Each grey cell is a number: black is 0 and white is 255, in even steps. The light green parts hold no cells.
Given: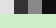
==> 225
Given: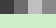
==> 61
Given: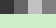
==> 54
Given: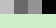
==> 191
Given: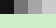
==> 19
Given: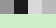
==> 150
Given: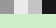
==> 152
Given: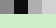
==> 137
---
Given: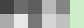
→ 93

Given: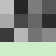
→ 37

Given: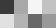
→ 168

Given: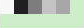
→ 125

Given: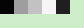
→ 194

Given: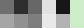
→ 103

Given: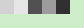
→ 81

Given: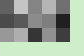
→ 132

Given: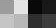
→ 227
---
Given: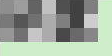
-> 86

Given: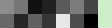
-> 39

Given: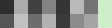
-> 193

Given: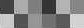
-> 83

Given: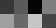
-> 105

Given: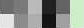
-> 140

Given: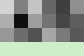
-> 15

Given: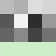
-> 241

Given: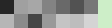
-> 139
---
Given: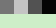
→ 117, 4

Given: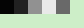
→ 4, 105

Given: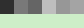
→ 47, 164

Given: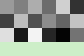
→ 154, 115

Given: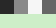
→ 40, 102

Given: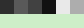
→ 46, 173
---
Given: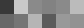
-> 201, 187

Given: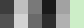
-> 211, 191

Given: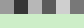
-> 207, 183

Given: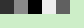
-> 238, 137

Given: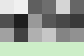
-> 240, 232

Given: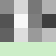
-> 248, 221

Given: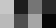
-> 199, 186
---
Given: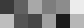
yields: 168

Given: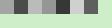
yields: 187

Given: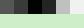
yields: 2

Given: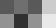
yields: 89

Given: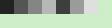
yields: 133

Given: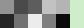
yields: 93

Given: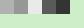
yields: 234

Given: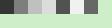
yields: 192

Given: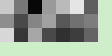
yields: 7
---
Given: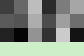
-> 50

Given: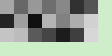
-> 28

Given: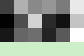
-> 35

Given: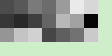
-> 95

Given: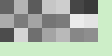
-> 185

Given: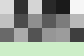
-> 150

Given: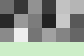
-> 161

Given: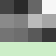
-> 110

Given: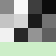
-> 39
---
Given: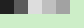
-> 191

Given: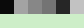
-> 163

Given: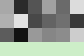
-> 220

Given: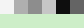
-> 198

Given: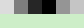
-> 197

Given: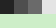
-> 106
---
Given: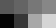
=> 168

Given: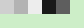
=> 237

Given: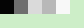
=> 218

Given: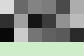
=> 117

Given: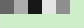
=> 23

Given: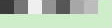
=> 239

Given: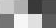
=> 224

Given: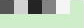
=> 36

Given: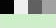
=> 96
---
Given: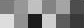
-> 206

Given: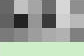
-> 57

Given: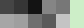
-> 111

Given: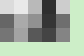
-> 145

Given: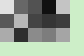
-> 68

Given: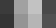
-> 148

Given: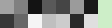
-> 204

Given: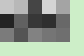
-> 55

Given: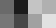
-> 71

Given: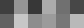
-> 155
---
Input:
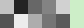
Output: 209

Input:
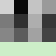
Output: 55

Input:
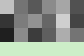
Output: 68

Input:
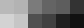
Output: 51

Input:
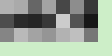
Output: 23

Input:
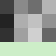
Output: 146

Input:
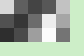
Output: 166

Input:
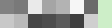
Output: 106

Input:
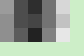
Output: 194
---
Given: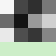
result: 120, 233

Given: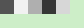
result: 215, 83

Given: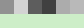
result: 185, 145

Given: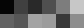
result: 199, 98

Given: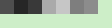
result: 140, 78

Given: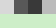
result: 187, 216

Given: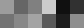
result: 49, 115

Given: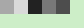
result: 77, 168

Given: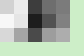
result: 123, 216

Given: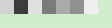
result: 239, 211
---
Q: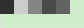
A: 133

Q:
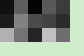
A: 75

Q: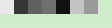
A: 111

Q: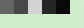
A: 211

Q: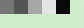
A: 166

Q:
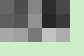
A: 147

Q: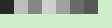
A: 207
